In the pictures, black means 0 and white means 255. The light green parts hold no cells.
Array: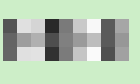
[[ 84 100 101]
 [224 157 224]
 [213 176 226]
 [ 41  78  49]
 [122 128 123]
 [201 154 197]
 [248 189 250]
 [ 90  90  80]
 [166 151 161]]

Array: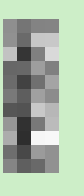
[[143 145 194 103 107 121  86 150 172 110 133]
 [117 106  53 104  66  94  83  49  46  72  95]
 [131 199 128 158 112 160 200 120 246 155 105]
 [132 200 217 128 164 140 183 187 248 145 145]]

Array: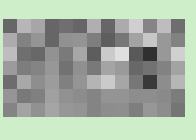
[[103 172 189 155 109 149 132]
 [182 130 111 125 168 121 163]
 [166 149 104 132 142 128 145]
 [102 102 146 151 156 160 165]
 [111 145 122 114 128 145 151]
 [102 148 167 144 148 140 148]
 [175 126  93 121 180 132 132]
 [102  94 202 164 202 148 141]
 [171 119 223 154 166 148 142]
 [207 163  89 104 119 141 126]
 [133 199  48 114  57 142 151]
 [189 152 152 130 141 138 141]
 [110 130 208 163 182 124 117]]

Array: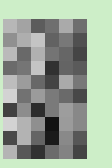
[[183 144 186 107 189 211  65 211  73 180]
 [163 174 105 117 156 114 141 179 179  87]
 [ 92 196 176 196 104 155  44 143 100  49]
 [111  98 116  49  68 122 122  18  26 107]
 [170 120 102 100 170 106 157 155 137 131]
 [110  80  69  90 120  72 136 136  87  68]]

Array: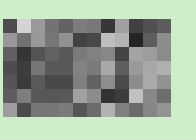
[[ 76 152  97  77  85  93 158]
 [212 113  53  61  59 125  75]
 [154 152  84 118  90  88 119]
 [115 118  98  89  73  87 118]
 [ 98 145  88  89  73  89 123]
 [125  66 122 130 127 161  85]
 [120  72 129 123  98 140 108]
 [ 55 190 135 168 141  51 178]
 [160 179  68  94  74  60 128]
 [ 64  37 163 153 141 193 107]
 [ 80  93 157 168 170 135 134]
 [ 92 141 139 176 146 109 147]]

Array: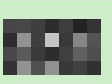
[[ 70  45  72  51]
 [ 72 146  91 146]
 [ 63  63  59  80]
 [ 45 196  45 145]
 [ 62  57  64  56]
 [ 34 134  96  65]
 [ 52  84  78  49]]

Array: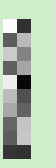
[[252  92 203  96 238 187 168 101  93  53]
 [ 49 185 131 165   8  80  98 196 199  50]]

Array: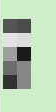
[[ 85 227 159 108  49]
 [ 75 220  27 135 134]]
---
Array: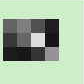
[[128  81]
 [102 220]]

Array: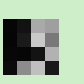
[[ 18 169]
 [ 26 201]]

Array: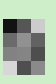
[[ 86 204]
 [145  98]]

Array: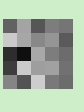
[[164  86]
 [167 136]]

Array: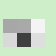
[[169 244]
 [ 63 222]]

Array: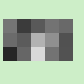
[[ 59  89]
 [ 91 178]]

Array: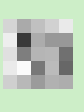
[[170 192]
 [ 57 172]]
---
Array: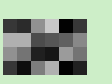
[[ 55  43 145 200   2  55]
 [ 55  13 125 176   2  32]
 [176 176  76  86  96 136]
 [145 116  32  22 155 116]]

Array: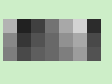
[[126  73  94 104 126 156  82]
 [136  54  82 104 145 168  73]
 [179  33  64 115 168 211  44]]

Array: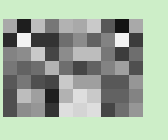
[[131 140 201  69 140 189 189 119  60 110]
 [169  30 189 119 178 169 201  88  19 169]
 [ 79 189 159  30 178 222 201  98  98 131]
 [ 79 140 150  51 222 212 222  69 110 150]
 [119  98 110 178 110  69  98 131 159  79]
 [ 88 119  79  69 201 159 159  88  88 150]
 [ 42 242  51  51 110 140  98 131 242  60]]

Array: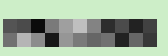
[[113 181 140  23 150 122 102 113  34 102  56]
 [ 84  75  11 122 159 191 131  45  75  34  65]]

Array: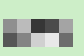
[[ 86 132 208 232 109]
 [143 187  54  75 164]]

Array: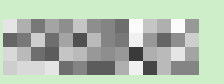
[[206 217 217 229 110 132  92  92 175 240  69 186 132 132]
 [101 120 206 110 164  80 186 132 120 240 152 101 142 206]
 [229 175 120 164 142 197 142 132 110 251 197 175 251 152]
 [217 186 110  92 197 186 152 142 152  58 175 186 229 164]]

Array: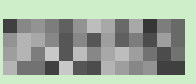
[[147 180 168 135  86 135  86 158  96 125  76 158 105]
 [ 64 135 147 125  96 147 189 168 105 168  54 125 105]
 [158 180 125 200  86 189 135 168 189 158 114  76 114]
 [180 114 114  64 200  86  76 180 158 135 147  64  64]]
